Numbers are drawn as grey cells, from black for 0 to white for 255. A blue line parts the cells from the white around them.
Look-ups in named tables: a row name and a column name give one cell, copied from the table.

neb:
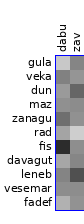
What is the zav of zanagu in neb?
145
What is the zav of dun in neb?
102
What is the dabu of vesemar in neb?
141
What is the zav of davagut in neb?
134
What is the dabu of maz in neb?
144
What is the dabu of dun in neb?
154
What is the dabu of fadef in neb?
177
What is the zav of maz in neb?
140
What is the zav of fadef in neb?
146
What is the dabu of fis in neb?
44
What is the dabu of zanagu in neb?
111
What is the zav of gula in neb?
133
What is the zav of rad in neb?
206

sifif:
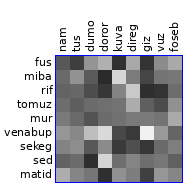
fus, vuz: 139
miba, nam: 106
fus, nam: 88
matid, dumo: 118
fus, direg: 168
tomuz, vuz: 76
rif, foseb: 109
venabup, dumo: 189
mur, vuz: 116
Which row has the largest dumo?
venabup

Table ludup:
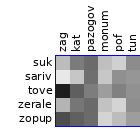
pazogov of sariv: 111
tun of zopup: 157
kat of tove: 95
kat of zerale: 118
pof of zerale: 212
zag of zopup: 77
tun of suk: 140
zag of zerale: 180
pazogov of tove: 125
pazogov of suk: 107
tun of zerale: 142
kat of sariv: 198
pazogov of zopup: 107
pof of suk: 208
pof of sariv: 144
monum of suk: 191
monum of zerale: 194
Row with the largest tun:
zopup

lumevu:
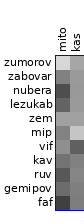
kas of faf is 125
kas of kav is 129
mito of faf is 64
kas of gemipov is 127
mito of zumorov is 215
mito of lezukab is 99
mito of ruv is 88
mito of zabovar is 129
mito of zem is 161
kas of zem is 160
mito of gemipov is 108
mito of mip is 130
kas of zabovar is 154
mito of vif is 143
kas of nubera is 153
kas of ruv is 134
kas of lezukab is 154
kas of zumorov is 166
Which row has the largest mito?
zumorov

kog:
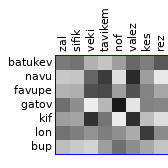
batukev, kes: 126
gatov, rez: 134
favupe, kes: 131
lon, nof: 143
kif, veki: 50
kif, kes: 190
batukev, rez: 88
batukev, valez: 103
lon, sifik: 127
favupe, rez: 167
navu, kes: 158
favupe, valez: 82
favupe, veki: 79
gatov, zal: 111
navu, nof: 222
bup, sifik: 201

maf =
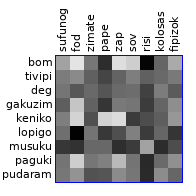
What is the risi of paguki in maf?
41
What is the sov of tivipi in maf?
126
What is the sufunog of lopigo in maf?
111
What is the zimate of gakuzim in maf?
98
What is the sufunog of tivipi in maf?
124
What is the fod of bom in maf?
228
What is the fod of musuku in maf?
50
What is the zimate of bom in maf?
119
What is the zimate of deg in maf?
105
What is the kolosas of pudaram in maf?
140
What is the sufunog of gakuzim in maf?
94
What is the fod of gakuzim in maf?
197
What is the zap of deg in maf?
106
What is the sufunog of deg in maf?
117
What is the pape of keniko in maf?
210

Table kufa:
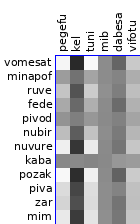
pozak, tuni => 240
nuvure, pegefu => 239
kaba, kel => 137
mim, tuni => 228
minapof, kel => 114
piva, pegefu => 219
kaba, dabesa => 151
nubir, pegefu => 189
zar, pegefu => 212
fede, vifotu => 177
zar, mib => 141
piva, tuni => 221
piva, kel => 70
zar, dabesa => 116

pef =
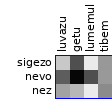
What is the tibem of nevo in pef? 153
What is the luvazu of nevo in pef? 93
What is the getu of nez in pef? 183
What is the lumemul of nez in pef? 235
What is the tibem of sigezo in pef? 152
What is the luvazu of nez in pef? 162
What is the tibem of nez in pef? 139
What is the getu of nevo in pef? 6
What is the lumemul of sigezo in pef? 234
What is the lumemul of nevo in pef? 79

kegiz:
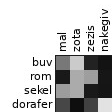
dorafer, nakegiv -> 226
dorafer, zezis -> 65
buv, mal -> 120
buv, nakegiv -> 19
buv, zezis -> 34
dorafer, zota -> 14
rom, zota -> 171
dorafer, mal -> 71
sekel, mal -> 156
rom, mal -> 25
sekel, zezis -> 25
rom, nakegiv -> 22
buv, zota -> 203
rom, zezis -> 158
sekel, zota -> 171
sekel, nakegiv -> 21
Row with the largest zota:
buv

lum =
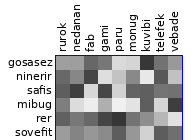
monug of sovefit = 151
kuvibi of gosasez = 55
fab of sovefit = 151
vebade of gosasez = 153
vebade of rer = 225
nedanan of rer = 119
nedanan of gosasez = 158
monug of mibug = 227
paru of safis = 210
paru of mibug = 240
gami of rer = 69
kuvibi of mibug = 94
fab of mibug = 237
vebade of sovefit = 111
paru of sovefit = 93
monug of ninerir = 137
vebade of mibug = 62
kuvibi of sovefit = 210
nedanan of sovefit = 132
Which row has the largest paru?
mibug

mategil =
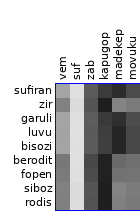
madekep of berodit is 106
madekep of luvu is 37
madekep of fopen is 114
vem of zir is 129
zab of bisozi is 91
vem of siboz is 129
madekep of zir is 131
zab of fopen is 76

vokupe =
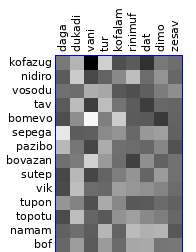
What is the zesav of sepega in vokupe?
97
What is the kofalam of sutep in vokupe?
126
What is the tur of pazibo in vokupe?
172
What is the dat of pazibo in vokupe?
103
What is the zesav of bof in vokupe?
119
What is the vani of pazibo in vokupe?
70

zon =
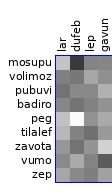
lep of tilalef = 113
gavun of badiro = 146
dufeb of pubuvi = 137
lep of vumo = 131
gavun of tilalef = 153
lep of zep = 127
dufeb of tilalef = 130
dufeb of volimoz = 120
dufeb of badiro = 116
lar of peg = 193
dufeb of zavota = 115

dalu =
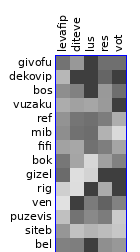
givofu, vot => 111
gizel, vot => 62
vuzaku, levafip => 172
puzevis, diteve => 115
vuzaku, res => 154
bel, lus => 62
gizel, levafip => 107
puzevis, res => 124
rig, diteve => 221
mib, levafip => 142
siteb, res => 188
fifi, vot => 165
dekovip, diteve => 62

